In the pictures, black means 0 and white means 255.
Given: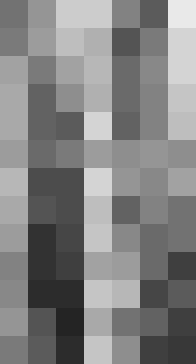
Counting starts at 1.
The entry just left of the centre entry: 76
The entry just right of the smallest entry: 169
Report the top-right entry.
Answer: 233
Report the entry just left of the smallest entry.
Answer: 84
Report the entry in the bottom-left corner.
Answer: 122
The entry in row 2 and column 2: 156
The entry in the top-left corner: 114
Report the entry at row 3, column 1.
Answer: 162
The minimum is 36
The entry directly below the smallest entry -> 44
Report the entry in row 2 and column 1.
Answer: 122
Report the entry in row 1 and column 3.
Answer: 204
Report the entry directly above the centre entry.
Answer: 156
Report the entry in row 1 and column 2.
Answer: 149
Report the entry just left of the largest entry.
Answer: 91
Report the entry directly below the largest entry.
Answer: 212
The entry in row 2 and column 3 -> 190
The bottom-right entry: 56
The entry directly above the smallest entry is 44

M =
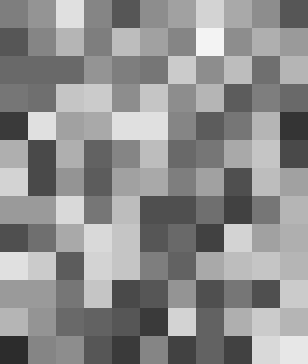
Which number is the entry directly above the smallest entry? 181
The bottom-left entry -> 44
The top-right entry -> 86
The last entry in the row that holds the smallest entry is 231
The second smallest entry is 52
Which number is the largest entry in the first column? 224
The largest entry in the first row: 224
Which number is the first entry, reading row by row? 126
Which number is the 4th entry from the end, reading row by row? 98
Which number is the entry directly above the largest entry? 211
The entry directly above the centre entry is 189
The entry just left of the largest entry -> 133
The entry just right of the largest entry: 141
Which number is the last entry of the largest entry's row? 154
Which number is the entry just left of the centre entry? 161
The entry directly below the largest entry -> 141
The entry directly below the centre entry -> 79

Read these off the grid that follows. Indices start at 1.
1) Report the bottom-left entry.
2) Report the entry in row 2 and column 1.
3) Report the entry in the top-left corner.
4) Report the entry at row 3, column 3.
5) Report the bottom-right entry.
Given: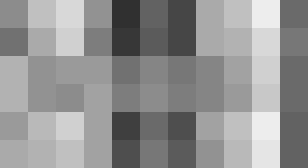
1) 170
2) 113
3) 140
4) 154
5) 98

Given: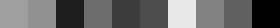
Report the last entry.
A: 1
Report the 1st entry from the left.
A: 159
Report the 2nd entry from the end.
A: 96

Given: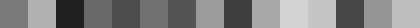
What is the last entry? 190
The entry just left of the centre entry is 84
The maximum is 210
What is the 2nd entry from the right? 149

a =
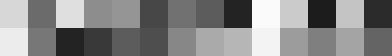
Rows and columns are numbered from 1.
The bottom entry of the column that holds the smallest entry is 127
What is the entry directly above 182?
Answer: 35
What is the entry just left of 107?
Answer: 215
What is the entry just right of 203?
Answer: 28
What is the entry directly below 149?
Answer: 92
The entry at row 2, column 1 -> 236

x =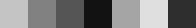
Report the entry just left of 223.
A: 165
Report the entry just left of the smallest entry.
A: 85
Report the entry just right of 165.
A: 223

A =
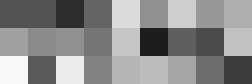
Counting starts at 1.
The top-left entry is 83
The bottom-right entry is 59
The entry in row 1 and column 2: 83
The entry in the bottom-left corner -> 249
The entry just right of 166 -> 109
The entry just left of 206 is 144
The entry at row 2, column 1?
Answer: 160
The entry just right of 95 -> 75

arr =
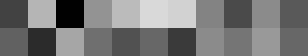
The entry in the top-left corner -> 66
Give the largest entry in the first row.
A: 217
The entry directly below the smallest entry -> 166
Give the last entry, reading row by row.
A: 103
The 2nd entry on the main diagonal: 43
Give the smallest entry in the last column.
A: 89
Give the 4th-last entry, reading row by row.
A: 139
